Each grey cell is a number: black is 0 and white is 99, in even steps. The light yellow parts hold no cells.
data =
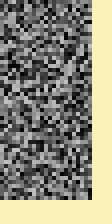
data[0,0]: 37
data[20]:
[22, 68, 57, 53, 71, 23, 60, 74, 60, 63, 27, 31, 55, 54, 74, 61, 74, 16, 58, 53, 64, 17, 52]
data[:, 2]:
[57, 15, 4, 63, 64, 62, 59, 13, 27, 15, 75, 62, 29, 1, 1, 32, 2, 14, 67, 8, 57, 11, 10, 64, 29, 73, 64, 24, 18, 42, 10, 74, 29, 47, 35, 37, 10, 25, 61, 58, 72, 50, 37, 26, 56, 24, 59, 51, 44, 28]
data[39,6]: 58
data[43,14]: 47
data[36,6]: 70
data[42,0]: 36
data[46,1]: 21
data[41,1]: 15
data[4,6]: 60
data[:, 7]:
[4, 65, 56, 44, 43, 42, 7, 47, 47, 72, 25, 20, 64, 28, 21, 65, 65, 30, 44, 15, 74, 59, 6, 54, 20, 73, 43, 13, 42, 17, 5, 32, 24, 72, 71, 11, 34, 21, 8, 51, 23, 30, 27, 21, 31, 41, 22, 71, 10, 58]
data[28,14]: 71
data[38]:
[59, 33, 61, 60, 19, 66, 54, 8, 23, 42, 67, 52, 64, 63, 35, 4, 14, 71, 38, 15, 29, 49, 23]
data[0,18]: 65
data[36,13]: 56
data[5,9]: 19
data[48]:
[39, 67, 44, 53, 30, 14, 27, 10, 73, 42, 50, 14, 2, 36, 22, 49, 67, 63, 34, 51, 69, 60, 5]
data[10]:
[51, 9, 75, 35, 17, 28, 42, 25, 25, 58, 53, 11, 8, 42, 11, 71, 59, 52, 47, 24, 41, 42, 53]
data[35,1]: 21
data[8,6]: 73
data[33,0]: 67
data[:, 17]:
[43, 5, 4, 42, 61, 23, 34, 71, 62, 25, 52, 10, 25, 2, 13, 71, 69, 68, 71, 11, 16, 45, 57, 49, 63, 26, 11, 38, 54, 19, 4, 41, 27, 7, 5, 52, 43, 68, 71, 28, 1, 32, 34, 20, 9, 70, 46, 37, 63, 56]
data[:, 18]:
[65, 49, 72, 45, 10, 57, 40, 44, 51, 6, 47, 22, 18, 12, 73, 40, 59, 58, 36, 41, 58, 30, 32, 11, 4, 60, 2, 15, 24, 22, 64, 37, 20, 72, 42, 66, 52, 2, 38, 69, 47, 63, 4, 54, 68, 32, 30, 14, 34, 10]
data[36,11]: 66
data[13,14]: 30
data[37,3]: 75
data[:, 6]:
[53, 63, 70, 28, 60, 35, 49, 7, 73, 67, 42, 38, 69, 67, 28, 31, 68, 12, 8, 20, 60, 72, 20, 4, 72, 73, 16, 12, 49, 15, 41, 47, 60, 54, 64, 72, 70, 17, 54, 58, 11, 42, 28, 20, 41, 17, 32, 54, 27, 18]
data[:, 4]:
[25, 29, 16, 36, 19, 11, 74, 16, 50, 30, 17, 43, 31, 57, 42, 45, 4, 10, 50, 42, 71, 66, 74, 6, 66, 39, 53, 42, 46, 59, 66, 36, 26, 65, 72, 54, 19, 75, 19, 8, 56, 67, 16, 73, 38, 43, 62, 19, 30, 31]
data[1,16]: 33
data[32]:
[24, 74, 29, 26, 26, 1, 60, 24, 3, 11, 27, 46, 73, 33, 18, 63, 51, 27, 20, 75, 4, 12, 15]
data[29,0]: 4
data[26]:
[53, 46, 64, 43, 53, 26, 16, 43, 61, 19, 57, 69, 60, 71, 68, 46, 9, 11, 2, 40, 15, 69, 41]
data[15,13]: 11

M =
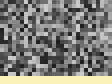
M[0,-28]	33
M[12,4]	32
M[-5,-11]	58
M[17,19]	33
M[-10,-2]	76
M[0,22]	44
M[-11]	[16, 62, 37, 64, 35, 65, 54, 60, 24, 73, 68, 79, 34, 62, 49, 23, 47, 15, 70, 17, 48, 50, 75, 75, 53, 76, 55, 47]
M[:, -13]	[66, 72, 58, 48, 45, 39, 65, 55, 23, 48, 27, 15, 20, 29, 24, 16, 43, 18, 37]
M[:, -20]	[54, 27, 70, 43, 27, 29, 38, 33, 24, 64, 63, 60, 23, 33, 78, 72, 36, 14, 73]
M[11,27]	34
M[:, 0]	[33, 50, 20, 42, 22, 36, 67, 12, 16, 17, 16, 59, 71, 30, 28, 40, 14, 32, 25]
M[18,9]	69
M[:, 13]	[35, 54, 25, 32, 25, 36, 73, 27, 62, 67, 54, 48, 29, 68, 25, 25, 12, 62, 39]
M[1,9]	55
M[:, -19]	[33, 55, 15, 53, 67, 74, 58, 53, 73, 34, 13, 64, 53, 29, 63, 66, 78, 56, 69]
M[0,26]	64
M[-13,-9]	80
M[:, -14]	[46, 59, 43, 25, 44, 54, 67, 54, 49, 21, 12, 17, 33, 34, 22, 30, 46, 30, 39]
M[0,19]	78
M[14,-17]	16
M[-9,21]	65
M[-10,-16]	44
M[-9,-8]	41
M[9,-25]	73
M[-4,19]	47
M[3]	[42, 65, 39, 18, 57, 11, 76, 70, 43, 53, 63, 20, 44, 32, 25, 48, 30, 56, 34, 70, 77, 30, 51, 48, 67, 71, 28, 65]
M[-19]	[33, 52, 18, 20, 39, 32, 78, 20, 54, 33, 43, 44, 74, 35, 46, 66, 39, 38, 58, 78, 29, 18, 44, 59, 23, 73, 64, 52]
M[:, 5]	[32, 43, 53, 11, 37, 16, 51, 11, 65, 25, 65, 34, 32, 15, 39, 40, 13, 40, 75]
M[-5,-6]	29
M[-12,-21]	27
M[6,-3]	24
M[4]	[22, 25, 40, 70, 21, 37, 74, 20, 27, 67, 40, 60, 71, 25, 44, 45, 38, 18, 64, 75, 51, 17, 61, 20, 51, 43, 33, 65]
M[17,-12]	31

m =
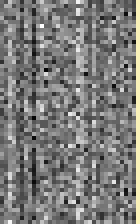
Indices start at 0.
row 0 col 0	43
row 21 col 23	79
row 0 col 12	47
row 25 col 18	39
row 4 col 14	70
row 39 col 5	15
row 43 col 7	57
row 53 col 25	19
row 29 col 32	32
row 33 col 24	49
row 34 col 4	26
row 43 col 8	11
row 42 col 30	52
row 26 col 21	66
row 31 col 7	55
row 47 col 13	57
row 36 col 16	28
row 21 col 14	61
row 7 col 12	48
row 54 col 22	38
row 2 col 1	46
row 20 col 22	55
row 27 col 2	54
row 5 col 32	54
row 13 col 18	49
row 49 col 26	47
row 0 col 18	49
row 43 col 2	84
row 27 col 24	35
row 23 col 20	65
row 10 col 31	14
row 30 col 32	44
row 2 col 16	41
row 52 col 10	64
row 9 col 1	33
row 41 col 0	31
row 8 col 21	40
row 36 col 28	44
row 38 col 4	57
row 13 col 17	52

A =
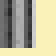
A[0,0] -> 44
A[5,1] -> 37
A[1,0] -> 44
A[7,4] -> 68
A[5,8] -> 78
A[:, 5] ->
[67, 67, 68, 68, 67, 67, 66, 66, 67, 67, 67, 67]
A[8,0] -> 45
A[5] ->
[43, 37, 23, 52, 66, 67, 37, 24, 78]
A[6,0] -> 44
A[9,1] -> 36
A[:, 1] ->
[37, 38, 34, 31, 37, 37, 39, 38, 35, 36, 37, 38]
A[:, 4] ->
[68, 64, 68, 67, 63, 66, 67, 68, 67, 67, 61, 69]
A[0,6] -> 37
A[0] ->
[44, 37, 18, 51, 68, 67, 37, 19, 80]
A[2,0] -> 44
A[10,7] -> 27
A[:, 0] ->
[44, 44, 44, 44, 43, 43, 44, 43, 45, 44, 43, 43]
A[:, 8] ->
[80, 78, 80, 80, 78, 78, 79, 79, 80, 79, 78, 79]
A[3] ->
[44, 31, 14, 50, 67, 68, 37, 18, 80]
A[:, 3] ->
[51, 52, 50, 50, 51, 52, 52, 52, 51, 52, 51, 52]
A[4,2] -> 24
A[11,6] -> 37
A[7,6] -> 37
